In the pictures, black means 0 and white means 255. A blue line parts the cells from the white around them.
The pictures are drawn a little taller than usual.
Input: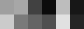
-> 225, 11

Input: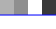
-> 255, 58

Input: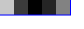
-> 200, 1

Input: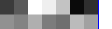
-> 255, 10

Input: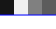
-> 240, 21

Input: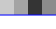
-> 202, 52

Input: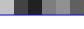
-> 194, 33

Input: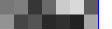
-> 217, 34

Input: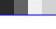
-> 240, 42
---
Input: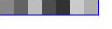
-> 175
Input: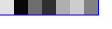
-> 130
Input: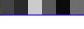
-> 109
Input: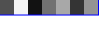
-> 148
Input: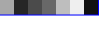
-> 17
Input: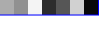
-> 9
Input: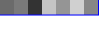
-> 135
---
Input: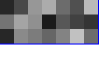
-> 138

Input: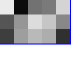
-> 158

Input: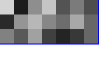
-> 89

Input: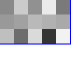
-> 109

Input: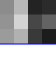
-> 177

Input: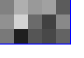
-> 31
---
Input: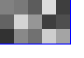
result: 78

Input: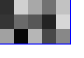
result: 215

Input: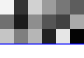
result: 170

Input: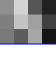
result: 65

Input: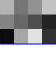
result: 35

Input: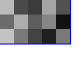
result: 17
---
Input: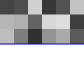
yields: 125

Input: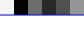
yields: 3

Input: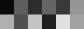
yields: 80

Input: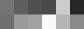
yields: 154

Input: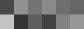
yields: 52

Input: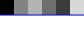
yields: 131

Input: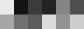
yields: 113

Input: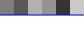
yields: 87

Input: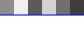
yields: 239

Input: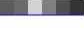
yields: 107
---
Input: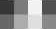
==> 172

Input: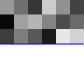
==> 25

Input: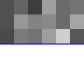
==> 158

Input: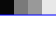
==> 122

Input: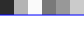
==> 121

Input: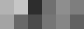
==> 118

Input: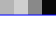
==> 207

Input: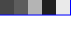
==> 180

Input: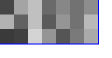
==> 85

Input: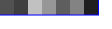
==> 94
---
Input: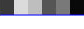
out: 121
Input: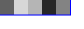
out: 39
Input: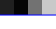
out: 114
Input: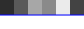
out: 235
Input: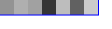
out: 97
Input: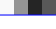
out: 37
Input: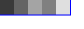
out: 128
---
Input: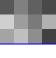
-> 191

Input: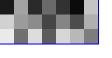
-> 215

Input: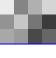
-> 154

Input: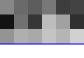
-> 196

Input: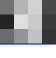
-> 148

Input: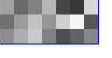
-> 79

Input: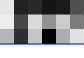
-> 4

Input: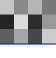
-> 166

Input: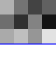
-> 191
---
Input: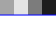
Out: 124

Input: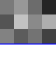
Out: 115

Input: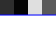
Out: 223

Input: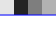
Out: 126

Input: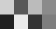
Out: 52

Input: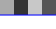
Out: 200

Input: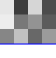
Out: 104

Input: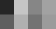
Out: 115

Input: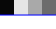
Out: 169
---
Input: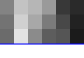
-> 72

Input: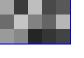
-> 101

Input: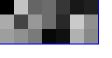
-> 202

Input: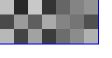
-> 117

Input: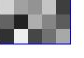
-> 133

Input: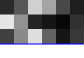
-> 8

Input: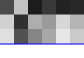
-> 215

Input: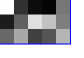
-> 194

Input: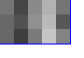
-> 185

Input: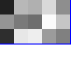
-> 251
